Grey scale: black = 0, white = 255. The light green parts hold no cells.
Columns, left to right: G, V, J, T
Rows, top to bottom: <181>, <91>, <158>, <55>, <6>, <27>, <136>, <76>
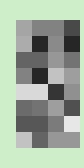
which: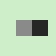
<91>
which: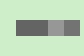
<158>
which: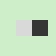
<6>
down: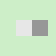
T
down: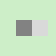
G
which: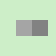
<181>

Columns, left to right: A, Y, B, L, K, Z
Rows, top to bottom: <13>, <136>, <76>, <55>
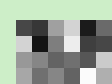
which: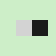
<13>
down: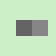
B
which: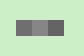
<55>
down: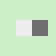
L
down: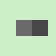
Z

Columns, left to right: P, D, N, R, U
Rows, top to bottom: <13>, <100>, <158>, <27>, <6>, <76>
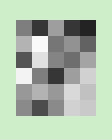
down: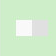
D
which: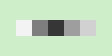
<27>

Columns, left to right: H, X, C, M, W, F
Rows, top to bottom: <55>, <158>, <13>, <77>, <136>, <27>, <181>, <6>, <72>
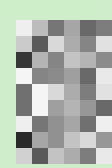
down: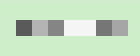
X
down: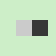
H
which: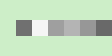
<27>
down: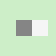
X
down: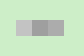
M
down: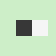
H

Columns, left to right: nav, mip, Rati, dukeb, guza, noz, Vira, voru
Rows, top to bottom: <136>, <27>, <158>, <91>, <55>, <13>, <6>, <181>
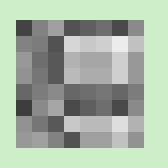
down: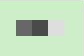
Vira
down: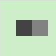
nav
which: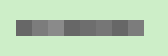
<55>
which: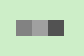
<136>
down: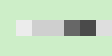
Vira
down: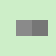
mip
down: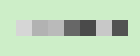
dukeb

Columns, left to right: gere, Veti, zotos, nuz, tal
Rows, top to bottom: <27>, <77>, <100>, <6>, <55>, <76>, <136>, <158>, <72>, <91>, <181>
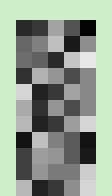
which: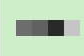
<100>
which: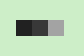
<55>
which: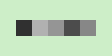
<6>
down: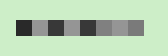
zotos
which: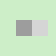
<136>
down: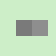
nuz

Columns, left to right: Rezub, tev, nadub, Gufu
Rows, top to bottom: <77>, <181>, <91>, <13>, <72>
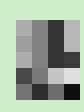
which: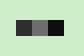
<72>
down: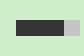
nadub

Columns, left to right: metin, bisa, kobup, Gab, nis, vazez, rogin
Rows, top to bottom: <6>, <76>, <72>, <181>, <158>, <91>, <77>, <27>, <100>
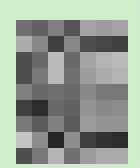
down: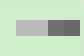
kobup
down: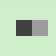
nis
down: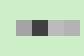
rogin
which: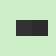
<27>
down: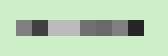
kobup

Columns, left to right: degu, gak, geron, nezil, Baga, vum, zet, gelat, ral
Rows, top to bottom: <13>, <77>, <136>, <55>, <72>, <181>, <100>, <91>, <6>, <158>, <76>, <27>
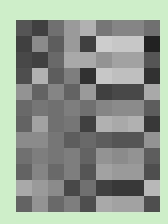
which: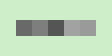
<158>
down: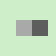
ral
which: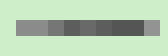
<91>

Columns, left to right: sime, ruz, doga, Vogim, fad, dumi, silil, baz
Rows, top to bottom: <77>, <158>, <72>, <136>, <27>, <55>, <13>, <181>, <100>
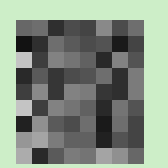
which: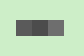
<13>
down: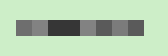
doga

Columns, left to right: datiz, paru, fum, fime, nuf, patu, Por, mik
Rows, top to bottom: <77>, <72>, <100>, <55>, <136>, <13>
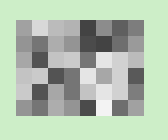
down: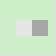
patu
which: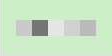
<100>
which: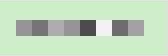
<13>
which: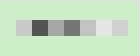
<136>
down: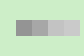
datiz
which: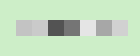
<55>

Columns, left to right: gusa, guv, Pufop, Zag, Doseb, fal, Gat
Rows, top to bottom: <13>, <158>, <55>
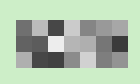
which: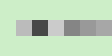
<13>
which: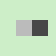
<13>

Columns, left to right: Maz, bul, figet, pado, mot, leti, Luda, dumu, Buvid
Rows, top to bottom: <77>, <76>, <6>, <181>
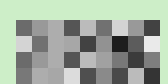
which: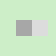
<181>
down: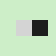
Luda
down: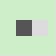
pado
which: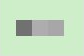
<76>

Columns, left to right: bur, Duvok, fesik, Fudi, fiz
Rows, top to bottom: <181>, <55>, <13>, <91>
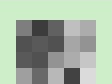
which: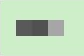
<55>
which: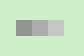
<13>
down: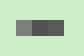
bur

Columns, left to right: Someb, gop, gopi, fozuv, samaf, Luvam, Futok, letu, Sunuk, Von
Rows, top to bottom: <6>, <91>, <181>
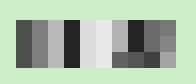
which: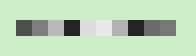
<6>
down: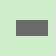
Sunuk
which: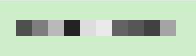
<181>

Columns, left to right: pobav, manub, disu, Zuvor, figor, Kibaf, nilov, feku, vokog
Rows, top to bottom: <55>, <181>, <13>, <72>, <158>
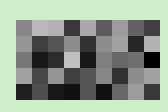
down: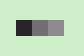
feku
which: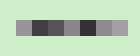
<72>
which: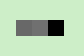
<13>
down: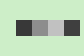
Zuvor

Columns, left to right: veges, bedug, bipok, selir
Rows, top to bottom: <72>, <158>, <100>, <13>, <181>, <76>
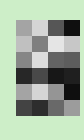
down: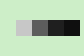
selir
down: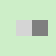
bedug
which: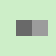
<76>
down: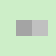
veges
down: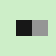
bipok
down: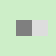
bedug

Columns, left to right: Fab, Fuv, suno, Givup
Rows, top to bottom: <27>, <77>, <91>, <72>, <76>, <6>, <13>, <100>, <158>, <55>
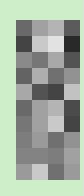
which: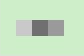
<55>
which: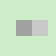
<13>
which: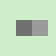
<55>
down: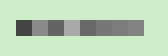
Fab
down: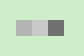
suno
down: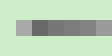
Fab

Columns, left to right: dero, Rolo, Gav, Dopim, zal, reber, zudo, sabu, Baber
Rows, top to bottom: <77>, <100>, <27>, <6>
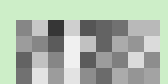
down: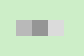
sabu
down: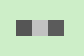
zal
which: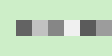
<27>
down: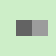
reber
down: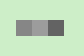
dero
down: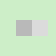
Baber

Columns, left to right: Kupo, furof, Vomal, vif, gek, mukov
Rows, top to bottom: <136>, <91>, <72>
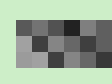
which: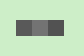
<136>
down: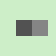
Vomal
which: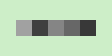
<72>
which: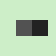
<136>

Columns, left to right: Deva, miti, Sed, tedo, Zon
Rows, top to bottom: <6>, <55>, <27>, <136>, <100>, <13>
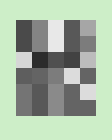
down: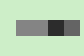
miti
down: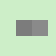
Sed
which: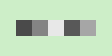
<6>
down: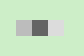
Zon
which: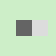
<100>
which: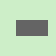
<13>

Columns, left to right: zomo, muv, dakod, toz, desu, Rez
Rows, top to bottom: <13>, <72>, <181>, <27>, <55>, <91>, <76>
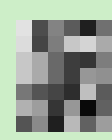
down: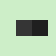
dakod
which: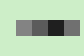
<13>
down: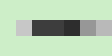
toz
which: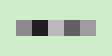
<76>
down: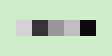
desu

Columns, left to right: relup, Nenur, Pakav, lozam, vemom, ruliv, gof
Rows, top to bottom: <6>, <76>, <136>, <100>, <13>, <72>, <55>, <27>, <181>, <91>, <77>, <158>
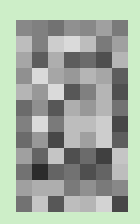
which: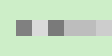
<55>
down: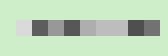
lozam
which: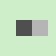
<136>
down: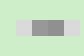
Nenur

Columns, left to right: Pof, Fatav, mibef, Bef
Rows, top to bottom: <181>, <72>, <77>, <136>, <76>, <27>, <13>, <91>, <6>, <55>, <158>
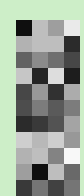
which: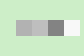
<6>
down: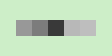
Fatav
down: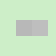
Fatav
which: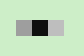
<55>
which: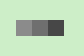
<77>
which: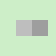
<181>
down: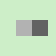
Pof

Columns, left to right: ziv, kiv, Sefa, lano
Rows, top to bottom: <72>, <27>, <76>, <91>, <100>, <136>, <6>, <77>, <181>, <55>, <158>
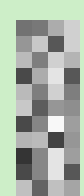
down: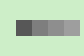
lano
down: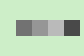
ziv
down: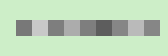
kiv

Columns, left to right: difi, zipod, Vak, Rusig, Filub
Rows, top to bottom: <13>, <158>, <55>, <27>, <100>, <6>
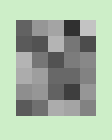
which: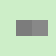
<55>
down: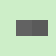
difi
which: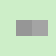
<13>
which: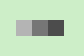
<158>
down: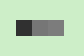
Rusig
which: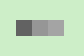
<13>

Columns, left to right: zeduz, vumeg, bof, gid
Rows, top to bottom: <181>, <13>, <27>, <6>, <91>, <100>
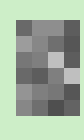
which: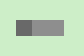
<181>
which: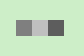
<27>
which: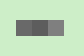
<6>
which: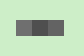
<100>

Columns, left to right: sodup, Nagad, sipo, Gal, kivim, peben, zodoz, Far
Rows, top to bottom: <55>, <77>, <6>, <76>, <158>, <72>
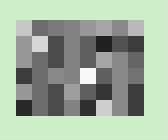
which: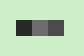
<72>
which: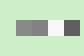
<76>
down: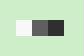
kivim
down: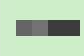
Far

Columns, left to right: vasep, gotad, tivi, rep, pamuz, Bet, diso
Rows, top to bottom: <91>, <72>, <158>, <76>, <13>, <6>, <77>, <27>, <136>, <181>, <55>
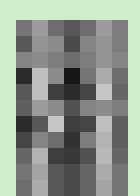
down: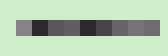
vasep
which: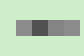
<6>
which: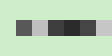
<13>
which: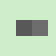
<91>

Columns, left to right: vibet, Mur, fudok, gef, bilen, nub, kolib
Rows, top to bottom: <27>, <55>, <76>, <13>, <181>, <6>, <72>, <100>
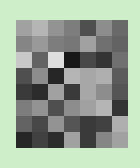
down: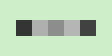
nub
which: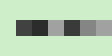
<100>
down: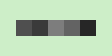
vibet
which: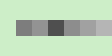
<6>
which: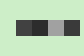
<100>
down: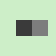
vibet
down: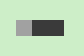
bilen

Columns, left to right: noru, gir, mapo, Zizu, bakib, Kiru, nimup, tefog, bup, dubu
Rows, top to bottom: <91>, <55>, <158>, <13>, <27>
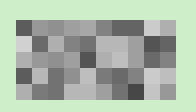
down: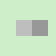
dubu
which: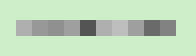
<158>
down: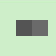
bup
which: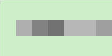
<55>

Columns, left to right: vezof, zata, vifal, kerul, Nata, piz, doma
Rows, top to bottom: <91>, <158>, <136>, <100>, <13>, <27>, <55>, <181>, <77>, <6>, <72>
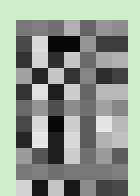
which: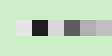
<181>
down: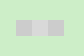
kerul
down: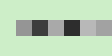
piz
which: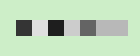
<13>
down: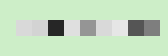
zata
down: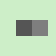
zata

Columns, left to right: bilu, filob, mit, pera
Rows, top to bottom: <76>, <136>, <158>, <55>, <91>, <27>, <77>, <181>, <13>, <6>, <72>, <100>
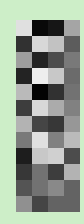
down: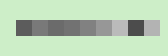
pera
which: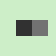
<91>
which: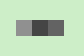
<100>
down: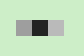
bilu
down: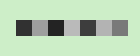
bilu
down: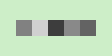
mit
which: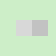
<136>

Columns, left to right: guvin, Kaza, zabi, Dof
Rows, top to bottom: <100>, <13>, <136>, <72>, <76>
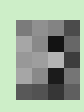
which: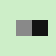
<13>
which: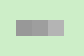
<136>
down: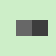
Dof
